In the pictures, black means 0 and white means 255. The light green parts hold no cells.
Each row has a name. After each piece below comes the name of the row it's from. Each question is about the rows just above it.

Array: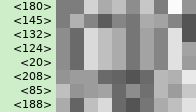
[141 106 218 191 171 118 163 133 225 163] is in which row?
<124>
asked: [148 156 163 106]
<85>
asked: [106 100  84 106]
<208>
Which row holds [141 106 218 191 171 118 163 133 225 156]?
<20>
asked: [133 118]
<145>

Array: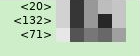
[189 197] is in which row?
<20>
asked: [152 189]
<20>

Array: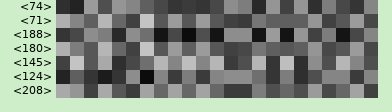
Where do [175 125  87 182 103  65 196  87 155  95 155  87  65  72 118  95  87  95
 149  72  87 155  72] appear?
<180>
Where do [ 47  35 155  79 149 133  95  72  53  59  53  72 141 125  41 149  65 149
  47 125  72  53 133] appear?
<74>

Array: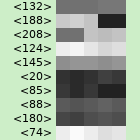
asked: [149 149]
<145>
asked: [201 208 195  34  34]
<188>
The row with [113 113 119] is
<132>
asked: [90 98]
<88>
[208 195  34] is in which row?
<188>

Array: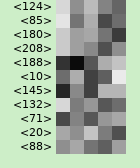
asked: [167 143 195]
<20>
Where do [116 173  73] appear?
<85>
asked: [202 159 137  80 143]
<208>
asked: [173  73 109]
<85>
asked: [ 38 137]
<145>
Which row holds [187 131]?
<124>

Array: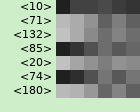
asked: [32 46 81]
<74>
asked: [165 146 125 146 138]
<20>

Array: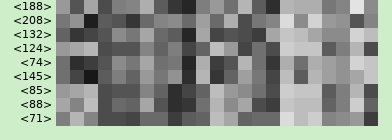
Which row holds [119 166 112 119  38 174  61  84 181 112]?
<74>
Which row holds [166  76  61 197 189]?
<88>

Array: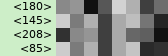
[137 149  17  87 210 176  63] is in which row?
<180>
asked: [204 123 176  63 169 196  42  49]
<85>
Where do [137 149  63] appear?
<208>
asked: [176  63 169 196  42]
<85>
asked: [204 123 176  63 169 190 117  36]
<145>

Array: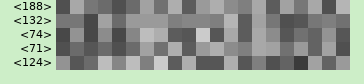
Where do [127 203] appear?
<124>
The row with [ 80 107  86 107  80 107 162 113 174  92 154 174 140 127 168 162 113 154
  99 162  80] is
<71>
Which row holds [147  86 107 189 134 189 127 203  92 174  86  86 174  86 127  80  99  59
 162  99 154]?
<124>
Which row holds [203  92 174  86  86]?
<124>
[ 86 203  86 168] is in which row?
<74>

